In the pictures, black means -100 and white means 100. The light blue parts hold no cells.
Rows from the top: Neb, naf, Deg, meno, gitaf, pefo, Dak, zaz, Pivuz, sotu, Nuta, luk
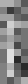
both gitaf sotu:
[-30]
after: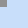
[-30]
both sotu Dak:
[38]
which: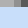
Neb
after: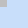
[-30]
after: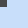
[-9]

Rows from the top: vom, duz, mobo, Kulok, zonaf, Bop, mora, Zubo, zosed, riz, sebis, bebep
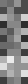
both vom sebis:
[16]
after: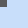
[16]
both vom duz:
[-41]
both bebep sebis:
[6]

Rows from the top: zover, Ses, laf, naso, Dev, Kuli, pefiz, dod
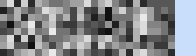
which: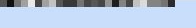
naso
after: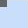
[-76]

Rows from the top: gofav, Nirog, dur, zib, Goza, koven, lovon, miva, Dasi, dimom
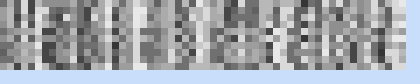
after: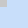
[70]
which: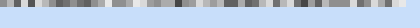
zib
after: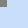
[34]
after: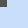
[70]

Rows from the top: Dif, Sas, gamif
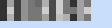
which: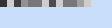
Sas
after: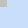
[38]

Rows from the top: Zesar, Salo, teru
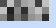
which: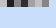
Salo
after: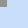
[27]
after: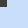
[51]
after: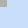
[-51]
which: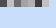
Zesar

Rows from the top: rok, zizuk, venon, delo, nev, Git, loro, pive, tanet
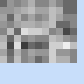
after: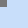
[49]
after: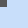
[-18]

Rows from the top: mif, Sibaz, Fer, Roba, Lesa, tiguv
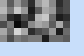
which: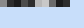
Fer
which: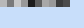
Sibaz
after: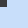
[-40]

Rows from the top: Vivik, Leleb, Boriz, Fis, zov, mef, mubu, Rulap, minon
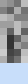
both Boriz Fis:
[48]
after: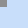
[-10]
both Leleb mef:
[-23]
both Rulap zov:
[48]

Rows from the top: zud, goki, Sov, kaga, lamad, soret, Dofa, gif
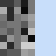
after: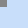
[25]
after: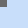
[-7]
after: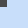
[-29]
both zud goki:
[-7]

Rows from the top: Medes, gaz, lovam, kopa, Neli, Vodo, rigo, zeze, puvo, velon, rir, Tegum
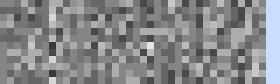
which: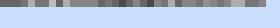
Vodo
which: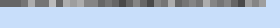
gaz
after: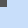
[-20]
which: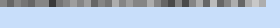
rir

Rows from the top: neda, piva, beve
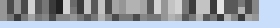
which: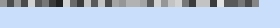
neda
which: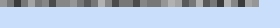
beve
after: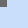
[-54]

